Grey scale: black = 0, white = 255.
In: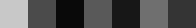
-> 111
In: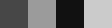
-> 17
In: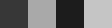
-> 28
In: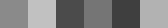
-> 63
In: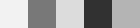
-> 49
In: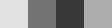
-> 56
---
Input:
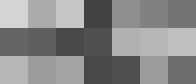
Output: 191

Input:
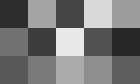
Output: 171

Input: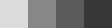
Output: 91

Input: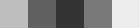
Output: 120

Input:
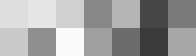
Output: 222

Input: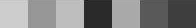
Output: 169

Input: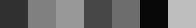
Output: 128

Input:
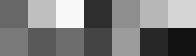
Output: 191
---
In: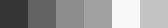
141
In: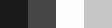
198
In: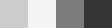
204
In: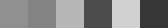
131
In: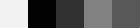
88
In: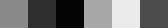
76
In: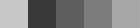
124
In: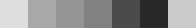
129
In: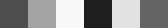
100
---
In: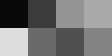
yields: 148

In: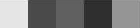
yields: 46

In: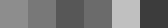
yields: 192

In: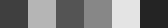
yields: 228

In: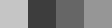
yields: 102

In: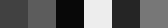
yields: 37

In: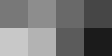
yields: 105
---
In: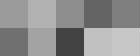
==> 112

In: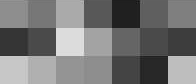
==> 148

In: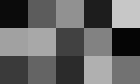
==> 58

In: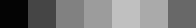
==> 129

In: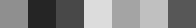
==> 72

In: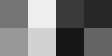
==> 39

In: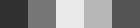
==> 49
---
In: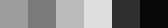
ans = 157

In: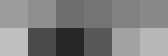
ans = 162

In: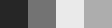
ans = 115

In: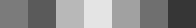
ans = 161

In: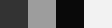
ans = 51

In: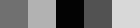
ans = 112

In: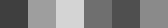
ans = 138
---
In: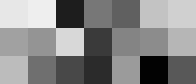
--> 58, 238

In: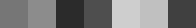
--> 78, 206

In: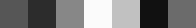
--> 251, 251

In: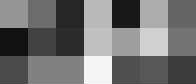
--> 192, 244

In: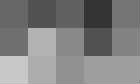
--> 137, 200

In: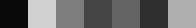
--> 69, 209

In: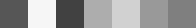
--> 173, 246
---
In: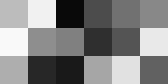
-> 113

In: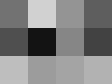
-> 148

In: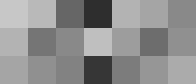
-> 165

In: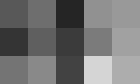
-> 145

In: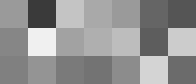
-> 101

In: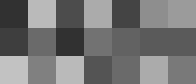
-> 142

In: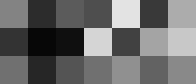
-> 57
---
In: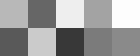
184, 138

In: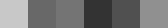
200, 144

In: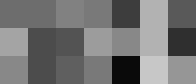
109, 150

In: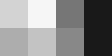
211, 25

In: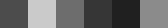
76, 139

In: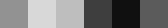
146, 91

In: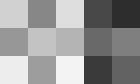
209, 98

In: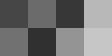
70, 198

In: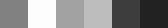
129, 34

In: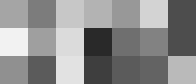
165, 186
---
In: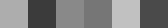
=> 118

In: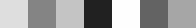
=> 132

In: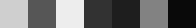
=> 50

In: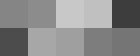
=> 117

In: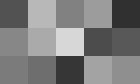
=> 76

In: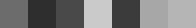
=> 73
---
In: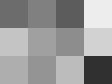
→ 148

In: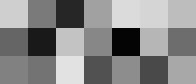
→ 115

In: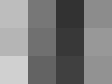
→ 99

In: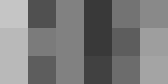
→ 93

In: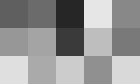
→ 170

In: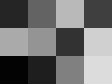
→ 30

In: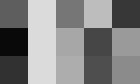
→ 219

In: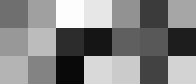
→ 131

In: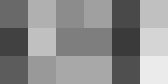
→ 153
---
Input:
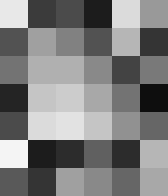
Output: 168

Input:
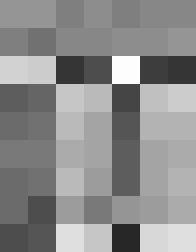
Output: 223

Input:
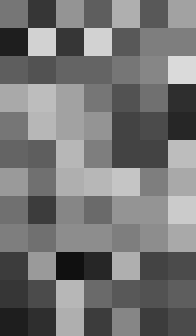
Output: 75

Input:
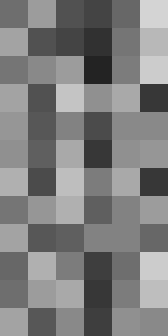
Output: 137

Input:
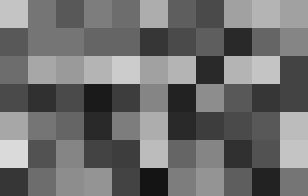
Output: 117

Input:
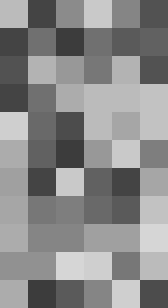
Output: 76

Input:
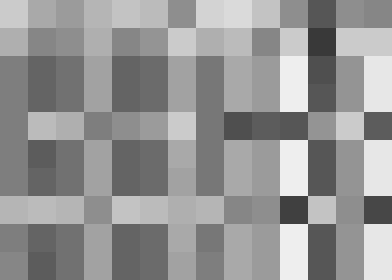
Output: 231
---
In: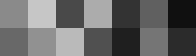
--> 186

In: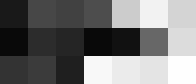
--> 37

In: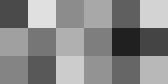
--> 176

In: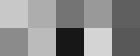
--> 23

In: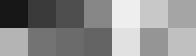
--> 107

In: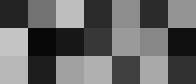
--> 23

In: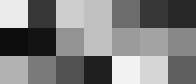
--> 147

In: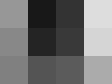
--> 57

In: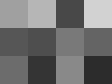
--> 121

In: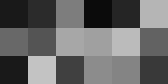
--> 167
